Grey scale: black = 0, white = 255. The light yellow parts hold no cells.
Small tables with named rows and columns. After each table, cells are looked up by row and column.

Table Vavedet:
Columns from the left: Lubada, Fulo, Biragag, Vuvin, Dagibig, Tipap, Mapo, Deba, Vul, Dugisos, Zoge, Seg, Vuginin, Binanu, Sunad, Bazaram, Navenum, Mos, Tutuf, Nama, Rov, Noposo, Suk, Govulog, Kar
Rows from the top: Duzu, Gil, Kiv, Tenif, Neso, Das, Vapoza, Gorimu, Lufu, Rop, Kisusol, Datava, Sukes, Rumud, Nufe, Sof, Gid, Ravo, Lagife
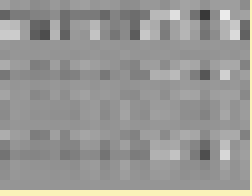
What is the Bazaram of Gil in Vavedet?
184
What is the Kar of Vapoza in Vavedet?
130
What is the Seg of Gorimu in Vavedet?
141
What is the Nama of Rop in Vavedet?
163
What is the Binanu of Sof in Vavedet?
124
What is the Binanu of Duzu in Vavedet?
142
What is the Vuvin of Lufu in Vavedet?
147
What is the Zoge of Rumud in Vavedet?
152
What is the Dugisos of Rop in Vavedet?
151
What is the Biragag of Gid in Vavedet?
149
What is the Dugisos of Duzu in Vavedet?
150

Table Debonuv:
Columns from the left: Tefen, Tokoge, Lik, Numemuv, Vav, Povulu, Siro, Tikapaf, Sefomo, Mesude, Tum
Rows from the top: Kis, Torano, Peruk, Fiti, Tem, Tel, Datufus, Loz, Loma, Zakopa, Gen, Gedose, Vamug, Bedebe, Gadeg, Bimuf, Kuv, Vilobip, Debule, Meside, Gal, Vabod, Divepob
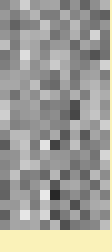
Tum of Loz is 125
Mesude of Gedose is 196
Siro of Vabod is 123
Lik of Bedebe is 185
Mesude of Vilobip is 184
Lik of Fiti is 182
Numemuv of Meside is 132
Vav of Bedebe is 124
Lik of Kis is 207
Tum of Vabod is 135
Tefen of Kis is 133
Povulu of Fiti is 115
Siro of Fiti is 139
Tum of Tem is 117
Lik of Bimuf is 184
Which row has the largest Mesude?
Fiti

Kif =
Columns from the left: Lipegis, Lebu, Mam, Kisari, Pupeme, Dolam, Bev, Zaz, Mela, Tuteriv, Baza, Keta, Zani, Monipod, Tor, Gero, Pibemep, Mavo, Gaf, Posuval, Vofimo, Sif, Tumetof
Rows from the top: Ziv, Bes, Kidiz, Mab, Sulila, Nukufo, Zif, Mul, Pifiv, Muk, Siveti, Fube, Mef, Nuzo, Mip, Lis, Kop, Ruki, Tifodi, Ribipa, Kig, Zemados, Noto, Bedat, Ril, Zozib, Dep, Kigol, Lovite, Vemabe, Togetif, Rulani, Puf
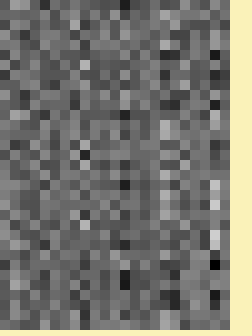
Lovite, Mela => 63
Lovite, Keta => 110
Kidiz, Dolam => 82
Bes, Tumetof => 114
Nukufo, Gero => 91
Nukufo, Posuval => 123
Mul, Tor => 126
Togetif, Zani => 108
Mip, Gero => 122
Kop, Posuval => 100
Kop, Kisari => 134
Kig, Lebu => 106
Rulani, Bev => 107
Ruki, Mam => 78
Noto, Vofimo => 94
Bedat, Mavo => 83
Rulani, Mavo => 129

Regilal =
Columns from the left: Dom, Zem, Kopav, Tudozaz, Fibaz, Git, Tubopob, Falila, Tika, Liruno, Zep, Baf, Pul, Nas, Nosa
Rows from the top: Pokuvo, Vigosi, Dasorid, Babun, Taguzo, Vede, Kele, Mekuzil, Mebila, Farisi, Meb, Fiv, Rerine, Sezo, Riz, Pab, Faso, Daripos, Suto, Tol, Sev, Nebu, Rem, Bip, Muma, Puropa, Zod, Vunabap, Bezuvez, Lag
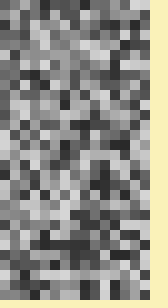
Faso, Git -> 62
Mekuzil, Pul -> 88
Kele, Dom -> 118
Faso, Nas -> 112
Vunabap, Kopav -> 44
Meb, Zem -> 196
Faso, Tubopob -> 85

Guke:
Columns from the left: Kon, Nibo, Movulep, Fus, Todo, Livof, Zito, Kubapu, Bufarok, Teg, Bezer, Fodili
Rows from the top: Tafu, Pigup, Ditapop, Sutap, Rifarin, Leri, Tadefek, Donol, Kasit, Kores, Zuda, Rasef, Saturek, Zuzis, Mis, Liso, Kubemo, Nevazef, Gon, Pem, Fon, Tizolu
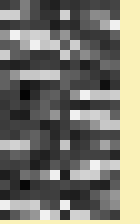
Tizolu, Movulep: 126
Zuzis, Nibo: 56
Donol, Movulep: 199
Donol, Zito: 97
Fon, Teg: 62
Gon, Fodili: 91
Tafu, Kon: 55
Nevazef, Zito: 29
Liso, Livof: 49
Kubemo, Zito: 65
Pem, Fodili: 150
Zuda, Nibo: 66
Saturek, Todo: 30

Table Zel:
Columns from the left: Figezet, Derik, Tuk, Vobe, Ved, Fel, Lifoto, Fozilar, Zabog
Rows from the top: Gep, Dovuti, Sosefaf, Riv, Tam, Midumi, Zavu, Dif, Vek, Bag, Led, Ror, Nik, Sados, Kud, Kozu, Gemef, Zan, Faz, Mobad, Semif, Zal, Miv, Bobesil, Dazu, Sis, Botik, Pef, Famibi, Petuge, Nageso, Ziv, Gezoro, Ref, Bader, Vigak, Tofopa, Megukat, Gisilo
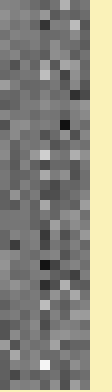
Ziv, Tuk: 101
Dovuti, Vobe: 125
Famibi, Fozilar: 95
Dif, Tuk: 118
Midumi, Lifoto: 134
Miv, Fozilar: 140
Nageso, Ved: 188
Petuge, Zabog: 114
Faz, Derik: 96
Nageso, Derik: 114
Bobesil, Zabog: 152
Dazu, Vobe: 126
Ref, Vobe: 127
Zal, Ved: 120
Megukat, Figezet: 96
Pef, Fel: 97
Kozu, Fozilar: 174
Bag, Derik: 102
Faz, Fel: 74

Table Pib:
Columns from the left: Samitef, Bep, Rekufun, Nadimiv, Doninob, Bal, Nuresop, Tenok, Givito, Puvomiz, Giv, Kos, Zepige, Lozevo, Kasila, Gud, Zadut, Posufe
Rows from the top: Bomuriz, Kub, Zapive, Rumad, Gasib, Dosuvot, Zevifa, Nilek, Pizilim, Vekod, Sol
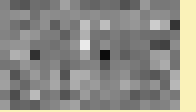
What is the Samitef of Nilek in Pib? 157
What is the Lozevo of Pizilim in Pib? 148
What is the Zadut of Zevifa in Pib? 171
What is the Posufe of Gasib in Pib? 140
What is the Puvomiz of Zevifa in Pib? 131
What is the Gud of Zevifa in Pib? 152
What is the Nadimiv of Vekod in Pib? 186
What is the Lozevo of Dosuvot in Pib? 111
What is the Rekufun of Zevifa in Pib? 149
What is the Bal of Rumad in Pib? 124
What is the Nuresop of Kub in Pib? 137
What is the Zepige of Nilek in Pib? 144
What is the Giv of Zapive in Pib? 189
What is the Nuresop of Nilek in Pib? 83
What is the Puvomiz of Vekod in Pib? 122
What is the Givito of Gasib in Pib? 234

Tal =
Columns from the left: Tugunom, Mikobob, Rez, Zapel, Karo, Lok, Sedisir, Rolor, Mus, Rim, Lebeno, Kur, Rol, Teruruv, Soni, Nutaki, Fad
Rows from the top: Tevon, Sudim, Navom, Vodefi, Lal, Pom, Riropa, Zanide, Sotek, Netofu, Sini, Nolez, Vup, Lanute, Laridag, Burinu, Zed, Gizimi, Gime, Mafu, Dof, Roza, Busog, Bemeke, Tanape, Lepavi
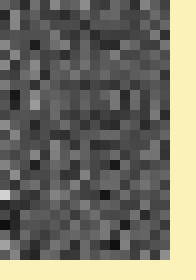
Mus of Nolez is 77
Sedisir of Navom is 75
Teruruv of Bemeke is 97
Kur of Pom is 122
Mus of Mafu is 65
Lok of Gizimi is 94
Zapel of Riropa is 136
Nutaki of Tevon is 93
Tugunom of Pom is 68
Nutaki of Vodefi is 120
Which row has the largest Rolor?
Gime

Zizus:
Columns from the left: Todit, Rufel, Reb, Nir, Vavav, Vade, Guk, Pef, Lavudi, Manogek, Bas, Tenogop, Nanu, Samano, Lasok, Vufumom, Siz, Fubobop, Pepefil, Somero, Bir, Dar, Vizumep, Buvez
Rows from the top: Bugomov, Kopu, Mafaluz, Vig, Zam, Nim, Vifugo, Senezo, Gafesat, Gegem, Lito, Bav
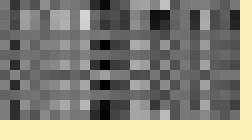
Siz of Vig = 73
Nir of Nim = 113
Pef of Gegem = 111
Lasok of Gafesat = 155
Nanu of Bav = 84
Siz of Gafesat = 138
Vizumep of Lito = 86
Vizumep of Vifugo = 85
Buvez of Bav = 111
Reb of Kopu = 159
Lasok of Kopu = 106
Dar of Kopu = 74

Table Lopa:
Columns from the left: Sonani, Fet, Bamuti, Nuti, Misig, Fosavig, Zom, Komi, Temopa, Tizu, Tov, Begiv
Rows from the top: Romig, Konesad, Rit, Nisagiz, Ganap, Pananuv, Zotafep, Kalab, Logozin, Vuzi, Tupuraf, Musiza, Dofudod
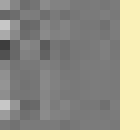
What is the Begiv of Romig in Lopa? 123
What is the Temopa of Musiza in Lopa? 122
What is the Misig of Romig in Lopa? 139
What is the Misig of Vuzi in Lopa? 134
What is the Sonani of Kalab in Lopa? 144
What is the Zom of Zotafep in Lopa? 117
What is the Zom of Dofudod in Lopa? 115
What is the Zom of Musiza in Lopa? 128
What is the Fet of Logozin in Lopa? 122

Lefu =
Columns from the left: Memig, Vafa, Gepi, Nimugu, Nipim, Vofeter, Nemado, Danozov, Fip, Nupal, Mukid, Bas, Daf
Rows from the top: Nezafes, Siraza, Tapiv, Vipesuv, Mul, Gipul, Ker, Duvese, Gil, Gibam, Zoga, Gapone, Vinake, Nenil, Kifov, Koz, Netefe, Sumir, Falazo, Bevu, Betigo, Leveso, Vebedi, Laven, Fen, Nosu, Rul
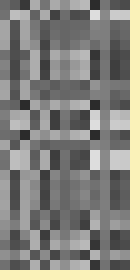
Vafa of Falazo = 77
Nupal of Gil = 147
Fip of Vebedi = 63
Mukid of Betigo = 126
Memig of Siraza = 113
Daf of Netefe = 201
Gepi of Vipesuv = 165
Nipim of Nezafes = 116
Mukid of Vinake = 137
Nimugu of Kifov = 115
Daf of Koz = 201
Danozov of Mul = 117
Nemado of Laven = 120
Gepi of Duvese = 113
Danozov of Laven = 148

